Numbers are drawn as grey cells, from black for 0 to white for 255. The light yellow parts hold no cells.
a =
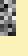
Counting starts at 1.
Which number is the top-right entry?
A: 88
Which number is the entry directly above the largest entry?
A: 50
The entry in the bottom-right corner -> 38
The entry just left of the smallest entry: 127
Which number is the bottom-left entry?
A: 166
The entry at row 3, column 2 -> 88
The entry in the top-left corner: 75
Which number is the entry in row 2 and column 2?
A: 11
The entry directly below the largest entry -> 154
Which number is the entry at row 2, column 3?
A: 154
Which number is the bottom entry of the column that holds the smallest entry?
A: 141

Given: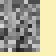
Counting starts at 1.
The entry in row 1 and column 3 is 158
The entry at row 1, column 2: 129
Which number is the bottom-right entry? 158
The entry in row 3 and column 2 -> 145
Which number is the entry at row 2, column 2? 145
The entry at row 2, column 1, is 87
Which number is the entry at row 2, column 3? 158
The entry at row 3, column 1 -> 101
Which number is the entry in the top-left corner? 172
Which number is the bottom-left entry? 117
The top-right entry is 75

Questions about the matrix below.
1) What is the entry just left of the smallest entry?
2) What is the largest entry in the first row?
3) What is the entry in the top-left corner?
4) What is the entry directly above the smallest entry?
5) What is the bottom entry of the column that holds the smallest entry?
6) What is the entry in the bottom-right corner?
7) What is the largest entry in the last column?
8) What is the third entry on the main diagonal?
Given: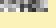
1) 77
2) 205
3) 104
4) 136
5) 46
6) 91
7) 218
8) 150

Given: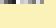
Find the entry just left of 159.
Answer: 213
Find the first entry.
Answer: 186
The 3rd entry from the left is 63

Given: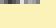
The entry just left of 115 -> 87
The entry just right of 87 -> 115
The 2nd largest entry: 174
